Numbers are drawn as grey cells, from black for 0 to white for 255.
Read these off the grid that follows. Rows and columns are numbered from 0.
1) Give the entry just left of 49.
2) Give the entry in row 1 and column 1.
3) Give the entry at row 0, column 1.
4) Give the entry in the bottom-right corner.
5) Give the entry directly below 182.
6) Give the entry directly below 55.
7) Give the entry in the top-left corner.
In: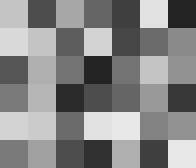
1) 77
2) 196
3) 77
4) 232
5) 203
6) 145
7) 196

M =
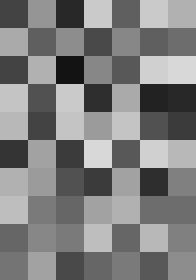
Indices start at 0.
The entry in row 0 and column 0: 67
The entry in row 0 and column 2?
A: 40
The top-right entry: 177
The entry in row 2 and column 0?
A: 67
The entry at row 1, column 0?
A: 170
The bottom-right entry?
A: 141
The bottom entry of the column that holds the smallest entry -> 73
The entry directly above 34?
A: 208
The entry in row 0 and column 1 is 149
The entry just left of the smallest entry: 177
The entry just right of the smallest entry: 135

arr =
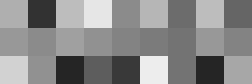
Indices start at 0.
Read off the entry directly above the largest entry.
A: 123
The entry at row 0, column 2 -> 189
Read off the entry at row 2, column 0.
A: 210
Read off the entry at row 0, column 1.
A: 50
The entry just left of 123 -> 131
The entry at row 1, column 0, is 152
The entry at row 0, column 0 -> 175
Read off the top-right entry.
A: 101

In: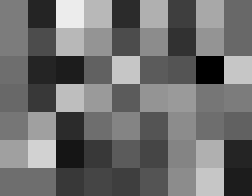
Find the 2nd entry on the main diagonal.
76
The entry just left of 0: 84
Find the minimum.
0
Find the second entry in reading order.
36
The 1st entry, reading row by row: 124
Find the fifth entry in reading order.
43
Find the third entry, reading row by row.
236
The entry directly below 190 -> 43
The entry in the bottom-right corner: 28
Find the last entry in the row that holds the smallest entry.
198
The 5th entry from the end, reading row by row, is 62
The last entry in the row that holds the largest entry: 104
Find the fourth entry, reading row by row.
184
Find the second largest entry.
210
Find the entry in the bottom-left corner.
110
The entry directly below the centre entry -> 132
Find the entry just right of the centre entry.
148
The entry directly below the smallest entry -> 118
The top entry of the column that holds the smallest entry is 168
